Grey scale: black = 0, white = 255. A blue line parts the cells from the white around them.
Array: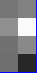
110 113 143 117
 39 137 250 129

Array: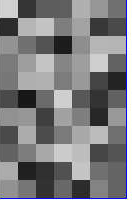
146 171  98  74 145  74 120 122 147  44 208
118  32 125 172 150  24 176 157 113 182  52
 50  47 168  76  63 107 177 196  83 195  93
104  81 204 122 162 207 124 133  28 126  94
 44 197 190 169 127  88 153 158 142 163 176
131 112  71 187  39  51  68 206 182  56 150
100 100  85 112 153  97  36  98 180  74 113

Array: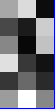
156  54 224 135  72 167
255 105  56   8  27 219
135  42  18 194 205  12

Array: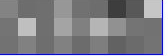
114 116 131
129 191 109
110 111 111
129 164 151
108 128 113
126 181 109
 98 145  61
107 116  88
115 114 198

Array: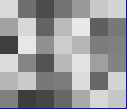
128 183 221  62 162 217
 61 203 133 231 215 111
 70 119  83 144  99  76
103 124 184 205 186 115
168 221 227 182 232 153
215 104 159 124  95 200
198 212 131 128 120 212

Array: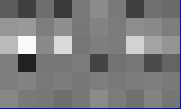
135 126 125 186 150  92
122 131  33 250 153  63
119 121 120 138 125 110
110 124 118 218 142  58
120 120 123 118 120 121
139 126  68 126 131 140
123 121 114 124 123 121
112 124 118 210 141  64
131 126  75 163 137 112
117 122 100 148 125 106

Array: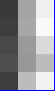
 61  78  73  62  58
188 151 154 167 164
242 188 218 249 240

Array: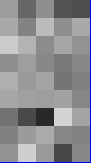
146 128 114 167 175 142 203 169 156
207 155  73 160 154 158 179 131 102
153 171  41 158 163 136 140 187 143
 71 134 212 162 117 121 166 142  82
136 130 163 134 129 136 146 169  78

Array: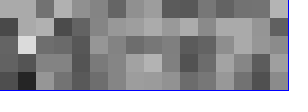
 78  98 100  73 170
 37  84 219 170 170
150 131 110 177 114
115 131 106  75 177
 89  84  87  99 144
110 122 150 133 132
133 133 131 152 101
157 162 109 158 144
155 179 119 171 157
146 128 127 153  91
108  82  91 172  88
119 108  99 138 119
152 163 142 170  99
114 134 170 170 114
 80  92 150 149 115
139 159 139  96 180
